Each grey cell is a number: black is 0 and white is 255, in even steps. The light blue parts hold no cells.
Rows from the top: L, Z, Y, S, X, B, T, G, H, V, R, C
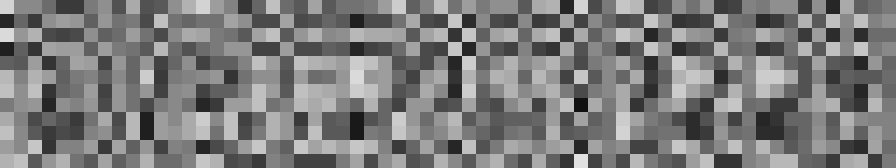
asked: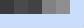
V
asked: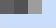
C
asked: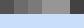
S
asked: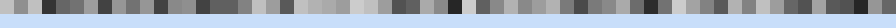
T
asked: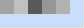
Y

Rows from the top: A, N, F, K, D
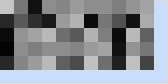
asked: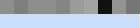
K
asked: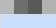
F
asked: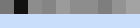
A

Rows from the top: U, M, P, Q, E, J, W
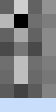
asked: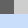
U
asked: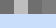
E

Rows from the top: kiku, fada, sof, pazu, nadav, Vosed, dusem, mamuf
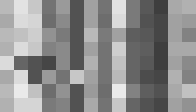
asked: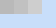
sof
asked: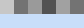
kiku
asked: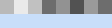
dusem
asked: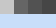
mamuf
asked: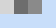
fada

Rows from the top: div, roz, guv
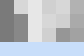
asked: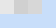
div
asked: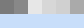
roz
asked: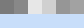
guv
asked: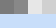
guv
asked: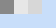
roz
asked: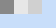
guv
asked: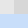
roz

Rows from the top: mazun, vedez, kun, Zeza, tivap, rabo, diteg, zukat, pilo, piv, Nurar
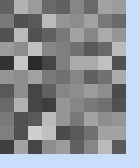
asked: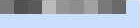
vedez
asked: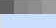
diteg
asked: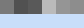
vedez
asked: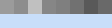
Zeza

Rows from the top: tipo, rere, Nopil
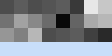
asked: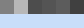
Nopil
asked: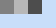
Nopil
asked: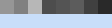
Nopil

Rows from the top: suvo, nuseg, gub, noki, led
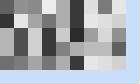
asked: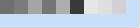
led
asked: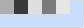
suvo
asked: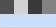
noki
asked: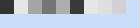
nuseg

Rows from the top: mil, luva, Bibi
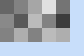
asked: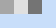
mil
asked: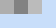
Bibi
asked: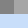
mil
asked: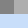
Bibi
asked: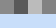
luva
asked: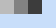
luva
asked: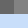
mil

